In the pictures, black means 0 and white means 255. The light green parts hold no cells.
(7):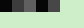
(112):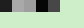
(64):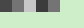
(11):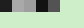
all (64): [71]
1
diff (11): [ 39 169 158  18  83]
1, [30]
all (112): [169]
2
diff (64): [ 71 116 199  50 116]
4, [60]

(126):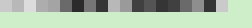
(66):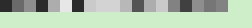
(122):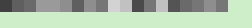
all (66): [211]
9 10
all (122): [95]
2 7
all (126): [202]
1 19
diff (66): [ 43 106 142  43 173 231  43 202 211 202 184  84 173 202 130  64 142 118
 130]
10, [211]

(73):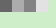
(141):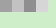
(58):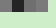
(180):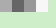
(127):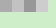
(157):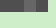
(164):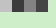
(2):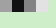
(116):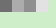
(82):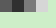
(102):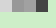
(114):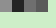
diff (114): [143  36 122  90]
3, [111]
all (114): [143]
1
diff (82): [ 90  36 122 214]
2, [48]
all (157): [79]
1 2 4

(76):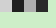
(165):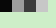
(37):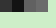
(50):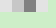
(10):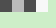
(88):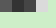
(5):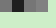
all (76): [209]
1
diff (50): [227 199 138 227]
3, [129]
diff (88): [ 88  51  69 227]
4, [218]
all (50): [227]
1 4
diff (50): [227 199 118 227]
3, [129]

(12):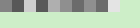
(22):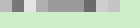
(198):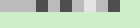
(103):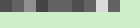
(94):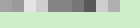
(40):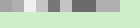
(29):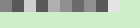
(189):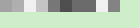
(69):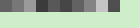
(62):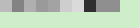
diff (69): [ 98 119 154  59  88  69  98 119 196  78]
8, [131]
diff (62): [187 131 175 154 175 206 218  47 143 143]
5, [163]
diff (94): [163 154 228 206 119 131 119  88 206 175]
5, [131]
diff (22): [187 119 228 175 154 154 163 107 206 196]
7, [154]
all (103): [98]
2 5 6 8 10
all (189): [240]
3 9
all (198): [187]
1 2 3 5 7 9

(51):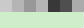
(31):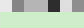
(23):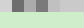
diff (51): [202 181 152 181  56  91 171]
6, [79]
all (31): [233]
1
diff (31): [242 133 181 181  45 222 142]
1, [233]
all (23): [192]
5

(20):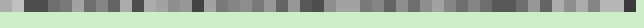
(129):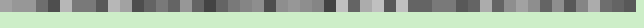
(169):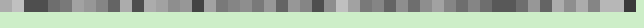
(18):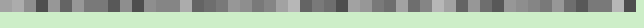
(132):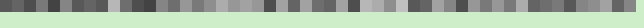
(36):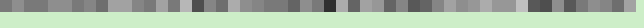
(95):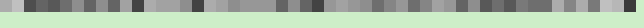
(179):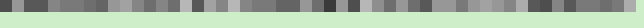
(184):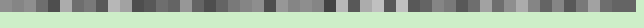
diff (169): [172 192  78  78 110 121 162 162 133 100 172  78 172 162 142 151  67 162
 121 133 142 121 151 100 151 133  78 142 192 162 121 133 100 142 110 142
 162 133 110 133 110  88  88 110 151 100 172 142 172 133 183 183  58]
8, [151]
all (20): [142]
15 21 28 34 36 48
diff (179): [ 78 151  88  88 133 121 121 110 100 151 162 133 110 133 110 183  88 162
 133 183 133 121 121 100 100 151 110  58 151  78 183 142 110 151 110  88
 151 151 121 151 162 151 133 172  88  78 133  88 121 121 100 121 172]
51, [110]
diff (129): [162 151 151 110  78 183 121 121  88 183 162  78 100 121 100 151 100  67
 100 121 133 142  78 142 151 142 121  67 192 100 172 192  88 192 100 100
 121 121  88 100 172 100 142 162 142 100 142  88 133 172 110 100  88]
27, [133]
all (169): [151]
8 16 23 25 45
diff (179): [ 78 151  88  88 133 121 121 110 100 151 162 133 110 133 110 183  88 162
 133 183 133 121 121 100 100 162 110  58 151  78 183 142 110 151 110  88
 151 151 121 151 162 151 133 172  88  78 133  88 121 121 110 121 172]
26, [151]

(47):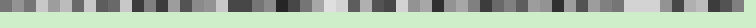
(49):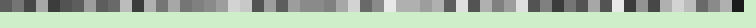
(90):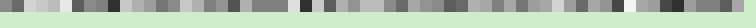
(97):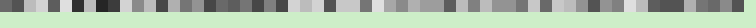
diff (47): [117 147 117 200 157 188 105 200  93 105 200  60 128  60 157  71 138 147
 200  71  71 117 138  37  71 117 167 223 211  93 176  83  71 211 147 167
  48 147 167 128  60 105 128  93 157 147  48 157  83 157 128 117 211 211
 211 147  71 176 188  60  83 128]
16, [83]
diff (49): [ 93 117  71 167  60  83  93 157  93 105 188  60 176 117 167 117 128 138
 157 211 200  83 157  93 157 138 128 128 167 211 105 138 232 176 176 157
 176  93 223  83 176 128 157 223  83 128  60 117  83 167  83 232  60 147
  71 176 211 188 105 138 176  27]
27, [138]
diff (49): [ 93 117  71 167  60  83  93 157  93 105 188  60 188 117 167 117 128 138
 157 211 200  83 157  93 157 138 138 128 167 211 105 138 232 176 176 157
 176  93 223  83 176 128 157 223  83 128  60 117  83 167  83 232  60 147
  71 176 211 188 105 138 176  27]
13, [176]
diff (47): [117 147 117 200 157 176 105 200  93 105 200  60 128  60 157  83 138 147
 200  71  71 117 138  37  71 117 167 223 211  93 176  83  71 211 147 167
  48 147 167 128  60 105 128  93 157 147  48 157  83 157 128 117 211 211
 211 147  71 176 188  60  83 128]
6, [188]
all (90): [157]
13 45 48 55 58
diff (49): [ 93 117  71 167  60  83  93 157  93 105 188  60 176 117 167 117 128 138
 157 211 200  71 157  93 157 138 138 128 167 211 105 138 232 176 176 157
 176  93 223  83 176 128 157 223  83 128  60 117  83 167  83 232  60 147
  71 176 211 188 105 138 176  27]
22, [83]
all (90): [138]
1 8 15 33 37

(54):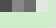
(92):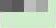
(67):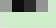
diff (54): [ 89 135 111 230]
1, [77]
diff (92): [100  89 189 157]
4, [168]
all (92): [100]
1
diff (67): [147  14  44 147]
1, [157]
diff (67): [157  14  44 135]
4, [147]

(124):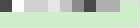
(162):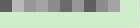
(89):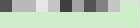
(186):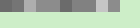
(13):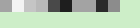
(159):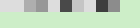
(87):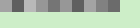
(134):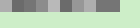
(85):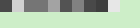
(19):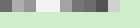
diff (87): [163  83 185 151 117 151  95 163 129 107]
2, [95]
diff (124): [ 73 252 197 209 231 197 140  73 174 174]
3, [209]
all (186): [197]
9
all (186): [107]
1 6
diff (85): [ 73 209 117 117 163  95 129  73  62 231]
6, [83]
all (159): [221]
1 2 5 8

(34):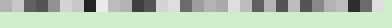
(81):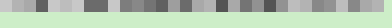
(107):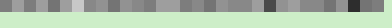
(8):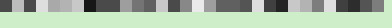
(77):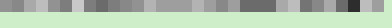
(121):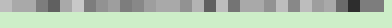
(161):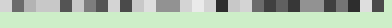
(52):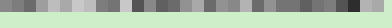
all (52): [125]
2 9 28
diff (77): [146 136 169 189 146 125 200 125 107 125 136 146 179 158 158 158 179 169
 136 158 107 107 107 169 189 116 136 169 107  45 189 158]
18, [158]
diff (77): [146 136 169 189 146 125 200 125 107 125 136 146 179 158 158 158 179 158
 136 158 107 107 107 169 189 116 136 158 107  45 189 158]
28, [169]
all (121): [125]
4 8 11 31 32
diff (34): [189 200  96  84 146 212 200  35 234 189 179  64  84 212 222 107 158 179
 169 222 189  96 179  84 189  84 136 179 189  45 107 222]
1, [179]

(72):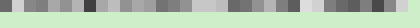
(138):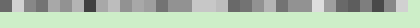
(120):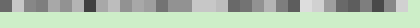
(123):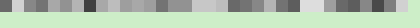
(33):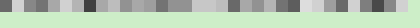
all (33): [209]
2 6 27 30 34
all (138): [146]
6 11 15 16 22 25 26
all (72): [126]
4 15 24 28 31

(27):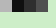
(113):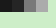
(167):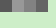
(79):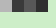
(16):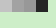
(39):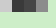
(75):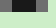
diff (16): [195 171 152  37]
2, [162]
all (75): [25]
2 3

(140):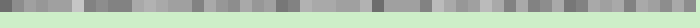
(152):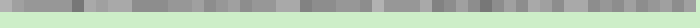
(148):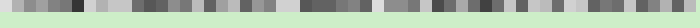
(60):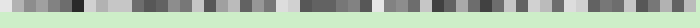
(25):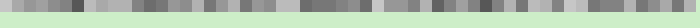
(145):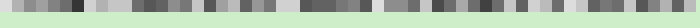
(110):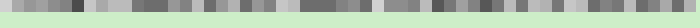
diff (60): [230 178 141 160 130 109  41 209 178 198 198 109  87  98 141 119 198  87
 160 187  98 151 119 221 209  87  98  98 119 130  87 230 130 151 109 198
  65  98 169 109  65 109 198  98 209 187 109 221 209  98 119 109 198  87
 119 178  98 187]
34, [141]
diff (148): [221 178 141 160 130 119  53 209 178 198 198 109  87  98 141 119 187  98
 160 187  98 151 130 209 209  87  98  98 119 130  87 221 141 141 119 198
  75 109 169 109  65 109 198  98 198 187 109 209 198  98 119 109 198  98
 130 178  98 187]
31, [98]

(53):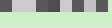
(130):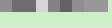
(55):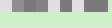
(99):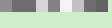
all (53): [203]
2 3 6
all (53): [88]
1 4 7 9
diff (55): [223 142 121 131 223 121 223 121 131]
9, [121]
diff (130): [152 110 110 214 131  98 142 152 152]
1, [142]
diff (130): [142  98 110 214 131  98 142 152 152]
2, [110]
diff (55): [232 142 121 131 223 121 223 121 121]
1, [223]
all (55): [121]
3 6 8 9

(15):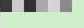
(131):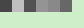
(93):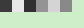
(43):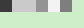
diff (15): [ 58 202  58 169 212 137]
3, [48]
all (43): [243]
5

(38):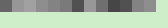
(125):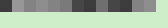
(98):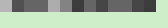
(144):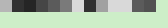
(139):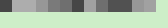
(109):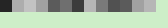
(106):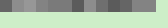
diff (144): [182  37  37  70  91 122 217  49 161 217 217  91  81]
2, [49]
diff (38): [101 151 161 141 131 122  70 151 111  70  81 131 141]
7, [81]
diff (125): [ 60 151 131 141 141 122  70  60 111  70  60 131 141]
5, [131]
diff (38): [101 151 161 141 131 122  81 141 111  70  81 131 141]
8, [151]
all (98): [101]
3 4 8 10 11
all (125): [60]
1 8 11

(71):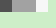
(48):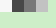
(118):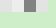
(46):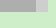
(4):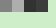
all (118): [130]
3
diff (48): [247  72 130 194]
3, [120]
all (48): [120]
3
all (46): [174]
1 2 3

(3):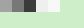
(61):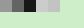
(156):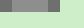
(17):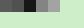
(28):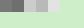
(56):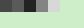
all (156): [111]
1 5
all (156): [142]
2 3 4

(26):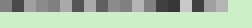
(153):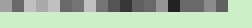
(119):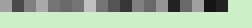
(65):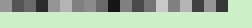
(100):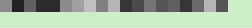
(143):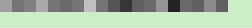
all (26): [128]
1 5 11 13
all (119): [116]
5 7 9
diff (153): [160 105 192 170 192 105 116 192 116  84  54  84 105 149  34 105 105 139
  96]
12, [96]
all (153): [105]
2 6 13 16 17

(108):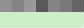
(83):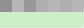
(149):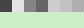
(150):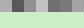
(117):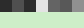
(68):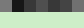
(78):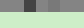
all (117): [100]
5
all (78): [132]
1 2 4 6 7
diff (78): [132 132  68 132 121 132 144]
7, [132]
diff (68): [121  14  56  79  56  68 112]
2, [23]
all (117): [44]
1 3

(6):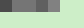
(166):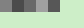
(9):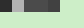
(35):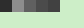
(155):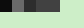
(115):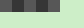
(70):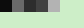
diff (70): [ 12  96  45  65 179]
2, [105]
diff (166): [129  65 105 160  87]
2, [75]
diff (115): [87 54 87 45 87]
4, [54]
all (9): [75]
3 4
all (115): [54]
2 4

